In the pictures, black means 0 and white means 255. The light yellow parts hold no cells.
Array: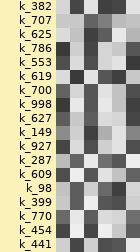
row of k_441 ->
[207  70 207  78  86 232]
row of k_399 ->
[200  93 238  86  78 207]
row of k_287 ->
[187  99 232 111  86 238]
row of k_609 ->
[ 78 238  86 226 194  99]

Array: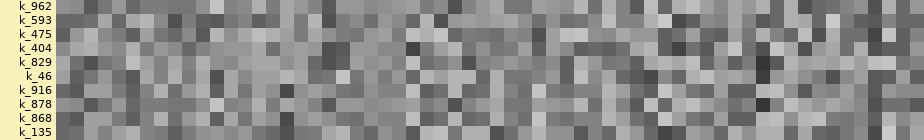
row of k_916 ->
[104  89 159 159 124  96 131 175 112 151 175  96 167 118 159 144  74 144
 159 144 118 112 144 131 131 189  96 112 181 104 112 175 131 112 195 124
 112 131 131 181 159 112  96 195 159 118 104 159  96  96 181 189 144  89
 138 131 159 131  89 151 138 138]
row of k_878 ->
[144 138  89 118 151 104 124 124 118 118 144 195 131 138 175 124 167 151
 131  89 151 151 138 144 151 159 124 138  81 131 151 167 118 118 159 151
 144 181 112 175 131  89 189 104 175 189 159 138 112 131  54 131 189 167
 151 167 151 138  81 112 112  89]

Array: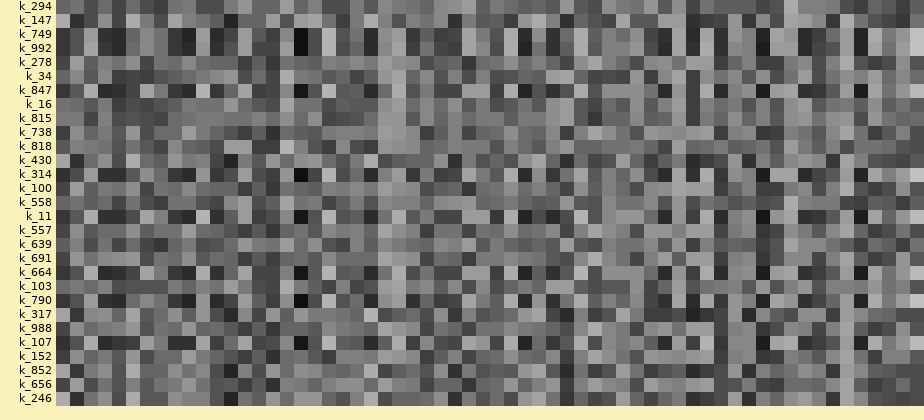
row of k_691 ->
[ 69 148 114 135 141 148  76 114 107 141  88 107 101  62  88  62 101 107
  88 135 107 107 107 163 148 141  69 107 101  62 121 121 135 121 114  88
  76 135 171 135 114  69 127 155  94 155 155  62 127 135  55  82 135 135
  69 127 163  94  62  76 148  88]
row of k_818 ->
[ 88 127 121 114  82 114  88  69 135 101  94  76 155 155  62  62 179 127
  82  62 135  76  62 148 141 135 101 107 127 121 121  82 127 107  88 127
 148 101 101 114 114 121 101  69 155 101 107 121  94 101 114  82 155 121
  94 127  76 114 114 107  82  76]
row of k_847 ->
[ 55  88 171  43  49  69 163 121  55  43 179  55 101 163  62  69 135  22
  82 179  88  94  43 107 171  82 121  69  69 155 155  62 171  36  82  49
  82 171  82 141 141 141 114  43 148  62 171  43 127 141  29 155 163  49
  55  88 155  29 163 114 148 185]
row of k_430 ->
[163  49 107 141  76 171 107  94 148 121 127  69  36 121  88 148 107 141
 148 107  82 121 171  76  94 101 101 141  49 121  82 101  82 141 163 101
  49 107  69  82 155 101  62  94 121  43  62  76 148  49 127  94 135 148
 135  55 163 127  82  76  69  88]

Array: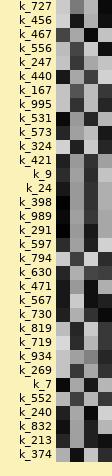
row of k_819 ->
[188  38 202  56]
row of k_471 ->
[ 24 153  16 175]
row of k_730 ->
[ 32 175  50  10]
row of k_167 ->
[195  84 188  56]

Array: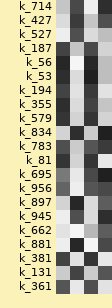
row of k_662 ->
[226 245 183  93]
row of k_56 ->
[ 39 245  39 190]
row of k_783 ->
[ 79 203  85  59]
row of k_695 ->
[121 232  73  32]

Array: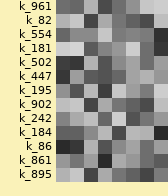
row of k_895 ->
[178 198  69 170 117  97  69 123]
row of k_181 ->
[205 212  91 131 151 205 110  55]

